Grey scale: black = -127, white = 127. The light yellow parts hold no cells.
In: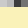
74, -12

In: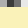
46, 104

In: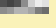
-46, -19

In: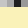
69, 24

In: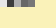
103, -8

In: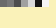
-21, 118
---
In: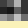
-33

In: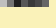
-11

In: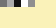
45

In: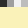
30

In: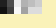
-51

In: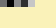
-123
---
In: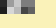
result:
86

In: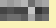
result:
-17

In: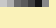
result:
46

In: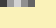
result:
30

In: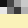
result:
-9

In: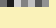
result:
-98

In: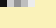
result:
78

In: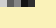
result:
-34
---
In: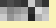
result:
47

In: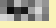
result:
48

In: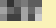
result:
-47

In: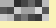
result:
-71

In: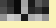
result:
61

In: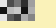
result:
45
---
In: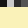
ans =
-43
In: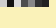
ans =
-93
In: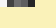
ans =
-90
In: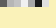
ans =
96
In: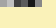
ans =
8
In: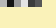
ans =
-40
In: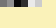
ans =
76
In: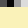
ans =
92
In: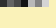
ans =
84
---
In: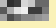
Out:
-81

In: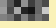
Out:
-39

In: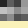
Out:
-33

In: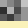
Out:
5

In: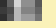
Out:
-27

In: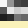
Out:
19

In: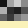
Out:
35

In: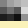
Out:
32

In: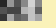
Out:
22
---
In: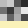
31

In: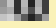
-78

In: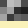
-81

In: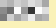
124

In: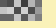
-51

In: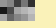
37
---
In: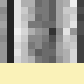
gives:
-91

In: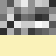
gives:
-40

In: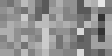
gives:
-12

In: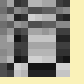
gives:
37

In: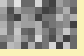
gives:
15

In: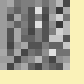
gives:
40
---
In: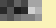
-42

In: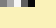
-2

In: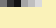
-78

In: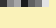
39

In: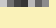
-59

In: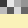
20
